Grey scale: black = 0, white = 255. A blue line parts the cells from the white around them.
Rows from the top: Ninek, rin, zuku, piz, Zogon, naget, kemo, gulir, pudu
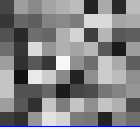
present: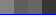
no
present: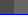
no

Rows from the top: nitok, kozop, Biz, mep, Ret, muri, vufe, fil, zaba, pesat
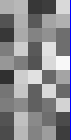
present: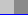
no
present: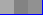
yes
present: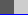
no
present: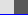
no
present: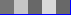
no

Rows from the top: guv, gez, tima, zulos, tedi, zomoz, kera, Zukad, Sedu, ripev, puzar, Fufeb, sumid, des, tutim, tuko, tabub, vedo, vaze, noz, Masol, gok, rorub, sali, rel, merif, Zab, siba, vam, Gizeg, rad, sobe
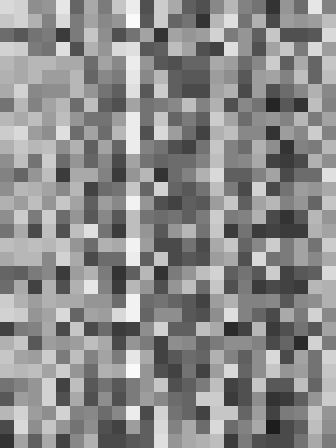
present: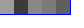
no
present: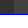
no

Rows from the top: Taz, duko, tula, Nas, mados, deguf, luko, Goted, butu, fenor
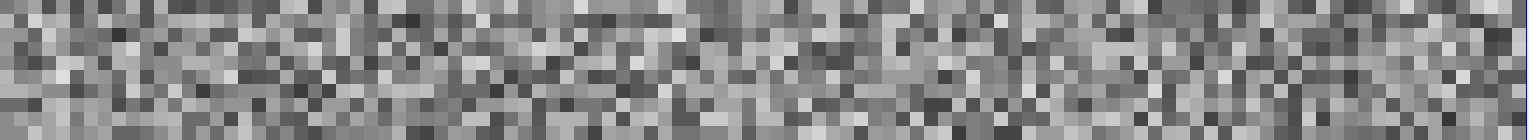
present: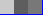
no
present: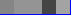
yes
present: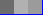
no
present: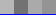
no
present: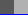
yes
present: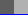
yes
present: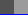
yes

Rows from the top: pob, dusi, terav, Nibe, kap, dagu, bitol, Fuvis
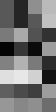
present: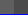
yes
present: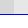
no

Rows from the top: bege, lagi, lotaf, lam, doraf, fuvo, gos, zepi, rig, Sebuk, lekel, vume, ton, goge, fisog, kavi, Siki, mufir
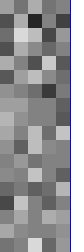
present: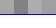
yes
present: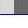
yes
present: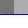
yes
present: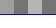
no
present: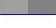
yes

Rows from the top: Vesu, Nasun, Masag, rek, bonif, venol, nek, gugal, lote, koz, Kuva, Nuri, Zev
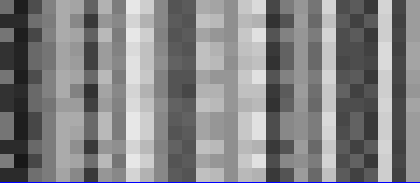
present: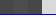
yes
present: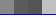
yes
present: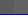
yes
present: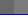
yes
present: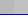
yes
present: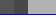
yes
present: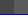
no

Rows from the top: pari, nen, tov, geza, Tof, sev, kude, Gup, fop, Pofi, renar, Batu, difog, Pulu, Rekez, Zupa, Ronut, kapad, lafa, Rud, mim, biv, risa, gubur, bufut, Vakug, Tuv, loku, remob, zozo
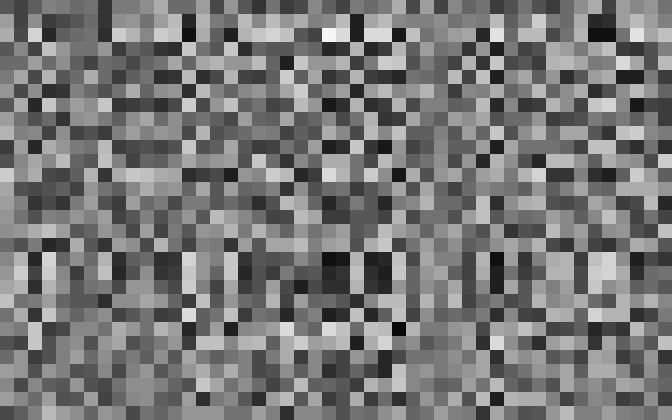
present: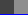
yes
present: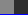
yes
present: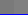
yes
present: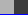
yes
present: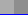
yes

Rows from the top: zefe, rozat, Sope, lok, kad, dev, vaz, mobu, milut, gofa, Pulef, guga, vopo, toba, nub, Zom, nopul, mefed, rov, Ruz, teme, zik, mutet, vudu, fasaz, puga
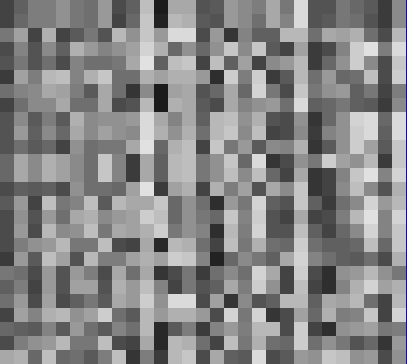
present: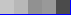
no
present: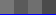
no
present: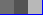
no
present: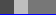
no
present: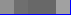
no
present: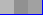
yes
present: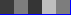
no

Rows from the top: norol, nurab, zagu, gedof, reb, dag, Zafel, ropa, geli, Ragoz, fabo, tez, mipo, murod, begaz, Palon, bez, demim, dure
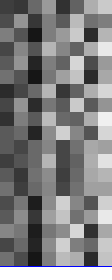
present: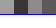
no
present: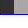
yes
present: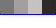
yes
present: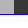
yes
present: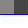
yes
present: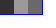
no
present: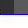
no

